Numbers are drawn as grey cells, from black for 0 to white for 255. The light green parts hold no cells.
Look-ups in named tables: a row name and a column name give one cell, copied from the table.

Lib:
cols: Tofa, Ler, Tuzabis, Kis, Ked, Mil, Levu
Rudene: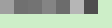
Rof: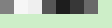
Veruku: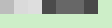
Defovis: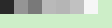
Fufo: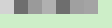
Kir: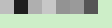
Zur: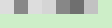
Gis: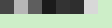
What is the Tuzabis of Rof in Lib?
239
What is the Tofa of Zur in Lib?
221
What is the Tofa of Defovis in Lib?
41
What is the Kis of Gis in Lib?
27
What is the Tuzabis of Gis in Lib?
94
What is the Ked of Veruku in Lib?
103
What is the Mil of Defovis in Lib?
193
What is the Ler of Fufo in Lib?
110

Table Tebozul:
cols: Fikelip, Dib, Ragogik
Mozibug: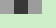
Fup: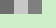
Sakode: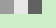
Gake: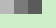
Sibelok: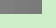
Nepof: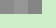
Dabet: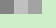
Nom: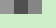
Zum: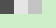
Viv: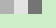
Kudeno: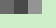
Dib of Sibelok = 124
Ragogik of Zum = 195
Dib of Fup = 199
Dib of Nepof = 150
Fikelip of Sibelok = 127
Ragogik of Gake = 90
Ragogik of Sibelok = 122
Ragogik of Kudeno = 148
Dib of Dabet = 192
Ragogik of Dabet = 163
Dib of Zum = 229
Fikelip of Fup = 109
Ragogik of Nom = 133
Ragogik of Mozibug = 156
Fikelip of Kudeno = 106
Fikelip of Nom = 151
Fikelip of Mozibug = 162
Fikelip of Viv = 177
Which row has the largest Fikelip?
Gake

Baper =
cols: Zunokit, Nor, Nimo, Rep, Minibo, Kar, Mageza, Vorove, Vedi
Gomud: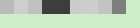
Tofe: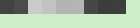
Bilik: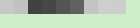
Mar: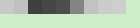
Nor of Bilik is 193
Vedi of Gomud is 126
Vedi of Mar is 206
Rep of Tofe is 195
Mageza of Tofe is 71
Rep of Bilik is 71
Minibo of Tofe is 179
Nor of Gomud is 206
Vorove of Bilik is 206
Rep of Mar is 71
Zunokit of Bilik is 199
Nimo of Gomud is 192
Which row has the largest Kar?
Gomud

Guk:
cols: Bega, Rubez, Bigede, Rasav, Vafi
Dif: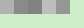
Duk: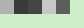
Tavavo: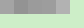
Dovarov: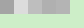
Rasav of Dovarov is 176
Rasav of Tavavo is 157
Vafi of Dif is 150
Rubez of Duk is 58
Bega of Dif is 177
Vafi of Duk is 93
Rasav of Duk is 199
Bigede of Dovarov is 190
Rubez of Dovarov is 220
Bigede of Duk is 68

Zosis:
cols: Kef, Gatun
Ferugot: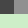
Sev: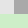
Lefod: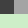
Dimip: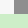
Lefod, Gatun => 164
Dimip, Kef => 247
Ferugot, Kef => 70
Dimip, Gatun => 142
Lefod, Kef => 64
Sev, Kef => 229
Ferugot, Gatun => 144
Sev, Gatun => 169

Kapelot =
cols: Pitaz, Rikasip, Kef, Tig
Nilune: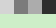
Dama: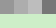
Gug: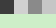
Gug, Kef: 138
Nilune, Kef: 172
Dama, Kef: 189
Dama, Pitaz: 151
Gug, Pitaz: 60
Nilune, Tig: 46
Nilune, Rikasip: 123

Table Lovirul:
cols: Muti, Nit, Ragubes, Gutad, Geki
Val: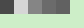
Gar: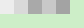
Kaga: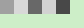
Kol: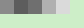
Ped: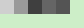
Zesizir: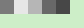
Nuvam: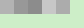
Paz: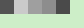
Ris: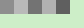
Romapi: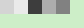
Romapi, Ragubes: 61
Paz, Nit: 202
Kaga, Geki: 72
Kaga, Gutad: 210
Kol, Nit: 93
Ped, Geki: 84
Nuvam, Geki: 172
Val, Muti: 73
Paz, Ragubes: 159
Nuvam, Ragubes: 140

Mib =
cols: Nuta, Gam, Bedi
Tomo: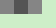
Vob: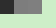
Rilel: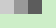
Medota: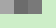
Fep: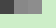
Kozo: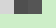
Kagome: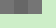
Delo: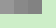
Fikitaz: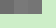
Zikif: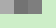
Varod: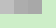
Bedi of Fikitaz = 117
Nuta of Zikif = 171
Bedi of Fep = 141
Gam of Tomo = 84
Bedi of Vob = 127
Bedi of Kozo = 85
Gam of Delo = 137
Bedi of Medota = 121
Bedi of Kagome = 117
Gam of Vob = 125
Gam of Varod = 173
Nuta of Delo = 151
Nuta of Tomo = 131
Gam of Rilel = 153
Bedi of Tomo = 133
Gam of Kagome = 103
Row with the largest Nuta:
Kozo

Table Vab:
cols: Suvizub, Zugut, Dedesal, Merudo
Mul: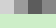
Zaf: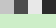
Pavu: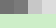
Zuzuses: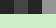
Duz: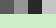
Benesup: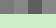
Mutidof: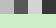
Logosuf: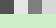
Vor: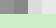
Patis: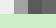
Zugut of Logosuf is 230
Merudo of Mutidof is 54
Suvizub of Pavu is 113
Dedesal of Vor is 220
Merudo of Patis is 103
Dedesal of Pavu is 199
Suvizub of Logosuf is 81
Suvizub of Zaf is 197
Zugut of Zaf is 76
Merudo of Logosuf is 215

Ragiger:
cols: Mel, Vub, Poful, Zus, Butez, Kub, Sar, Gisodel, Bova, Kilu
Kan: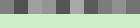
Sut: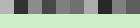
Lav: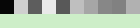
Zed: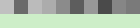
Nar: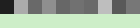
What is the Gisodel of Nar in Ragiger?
190
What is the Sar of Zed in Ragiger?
152
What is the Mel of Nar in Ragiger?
31
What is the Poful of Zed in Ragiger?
187
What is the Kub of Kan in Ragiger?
168
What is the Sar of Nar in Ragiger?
106
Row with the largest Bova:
Kan

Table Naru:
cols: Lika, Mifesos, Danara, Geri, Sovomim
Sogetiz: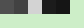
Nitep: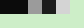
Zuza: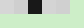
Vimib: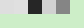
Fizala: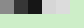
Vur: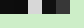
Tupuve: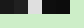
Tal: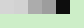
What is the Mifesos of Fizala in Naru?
54
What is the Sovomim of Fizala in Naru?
220
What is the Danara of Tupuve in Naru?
223
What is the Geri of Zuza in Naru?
212
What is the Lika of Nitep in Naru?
11
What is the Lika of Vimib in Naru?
222
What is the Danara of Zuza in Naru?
24
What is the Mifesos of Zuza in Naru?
207
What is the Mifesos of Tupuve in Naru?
32
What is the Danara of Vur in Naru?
215
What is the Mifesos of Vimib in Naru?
224
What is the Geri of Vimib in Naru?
209
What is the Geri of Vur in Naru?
16
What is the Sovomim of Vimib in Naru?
133
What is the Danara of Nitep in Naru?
155
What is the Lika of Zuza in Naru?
214
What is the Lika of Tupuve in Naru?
24

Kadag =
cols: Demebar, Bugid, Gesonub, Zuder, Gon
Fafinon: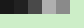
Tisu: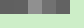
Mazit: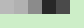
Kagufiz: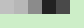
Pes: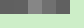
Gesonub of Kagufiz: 139
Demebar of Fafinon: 24
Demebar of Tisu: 96
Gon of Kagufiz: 73
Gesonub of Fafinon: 73
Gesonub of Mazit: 139
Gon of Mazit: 74
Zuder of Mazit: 40
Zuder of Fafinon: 175

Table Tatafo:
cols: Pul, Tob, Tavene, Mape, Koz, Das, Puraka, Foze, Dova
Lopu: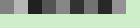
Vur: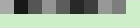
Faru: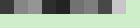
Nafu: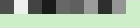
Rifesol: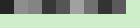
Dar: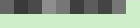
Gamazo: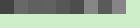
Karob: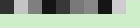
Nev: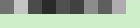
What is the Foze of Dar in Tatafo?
68
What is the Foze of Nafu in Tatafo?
46
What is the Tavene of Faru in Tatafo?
149
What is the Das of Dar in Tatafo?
62
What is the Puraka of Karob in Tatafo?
135
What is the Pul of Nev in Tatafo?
113
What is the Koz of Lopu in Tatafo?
135
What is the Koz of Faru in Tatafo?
35
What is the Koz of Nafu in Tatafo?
103
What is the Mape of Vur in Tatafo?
147
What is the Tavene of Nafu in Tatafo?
67
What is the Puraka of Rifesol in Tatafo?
112
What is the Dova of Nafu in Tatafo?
149
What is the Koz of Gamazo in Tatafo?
87
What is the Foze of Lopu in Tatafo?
40
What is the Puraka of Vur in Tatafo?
62
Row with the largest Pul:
Vur

